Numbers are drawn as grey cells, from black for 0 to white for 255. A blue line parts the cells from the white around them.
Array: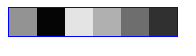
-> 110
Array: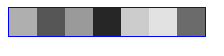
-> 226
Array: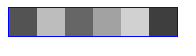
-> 209
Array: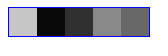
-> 137
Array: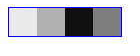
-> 16
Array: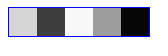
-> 157
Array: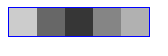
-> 133
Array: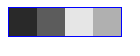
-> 230
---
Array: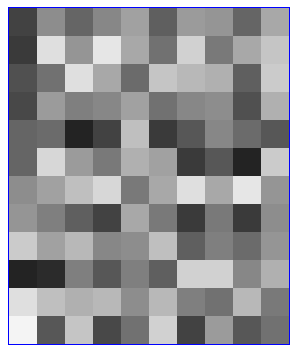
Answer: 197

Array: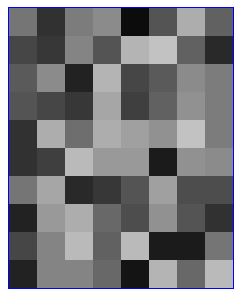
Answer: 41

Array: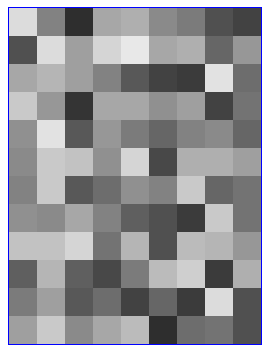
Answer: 151

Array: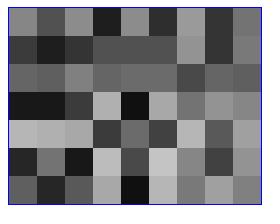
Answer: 121

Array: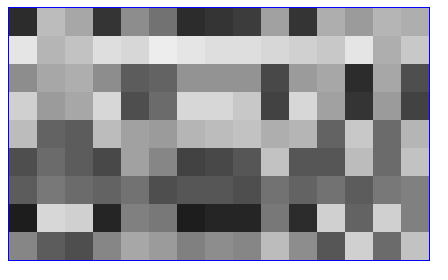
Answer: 200

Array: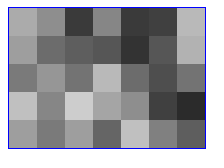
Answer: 178

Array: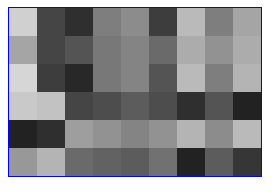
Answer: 172

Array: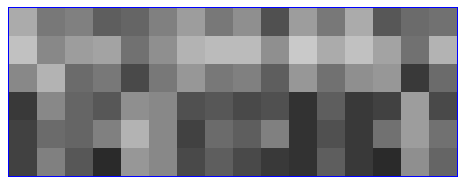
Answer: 179

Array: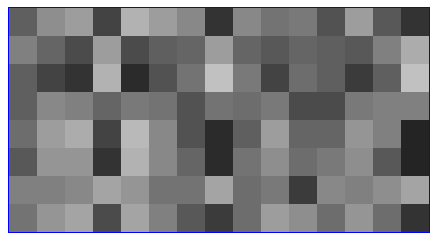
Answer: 172
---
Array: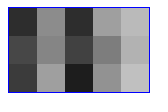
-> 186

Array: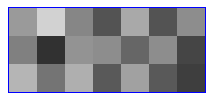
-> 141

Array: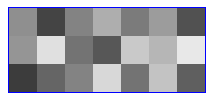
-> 81

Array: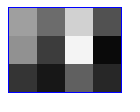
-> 81

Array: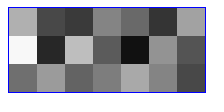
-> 162

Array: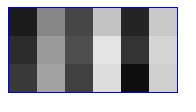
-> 201

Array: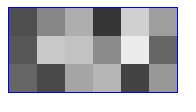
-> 159

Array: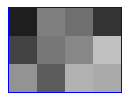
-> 51

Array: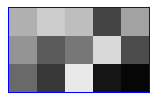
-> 162
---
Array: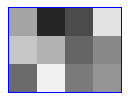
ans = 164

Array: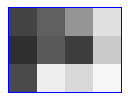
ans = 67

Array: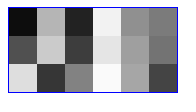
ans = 13

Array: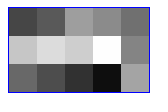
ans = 70

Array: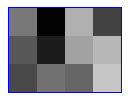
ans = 120

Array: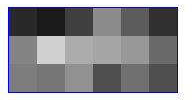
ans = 41

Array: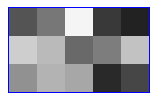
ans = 84

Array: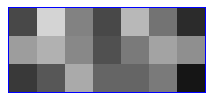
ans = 72

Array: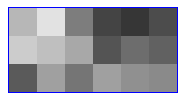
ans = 183
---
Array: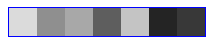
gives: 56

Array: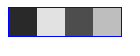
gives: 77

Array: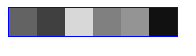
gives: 64

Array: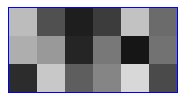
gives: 30

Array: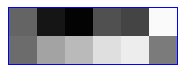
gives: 21

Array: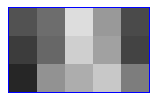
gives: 60

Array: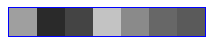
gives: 68

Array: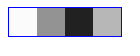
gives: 147

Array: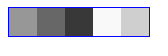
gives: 103

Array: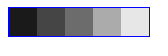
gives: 69
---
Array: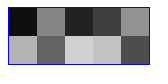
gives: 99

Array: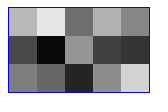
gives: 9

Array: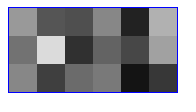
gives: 219

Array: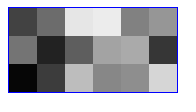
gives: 34

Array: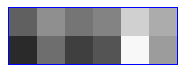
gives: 110

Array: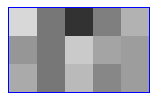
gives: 119

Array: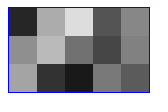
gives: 186

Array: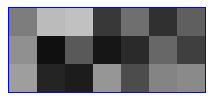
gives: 16
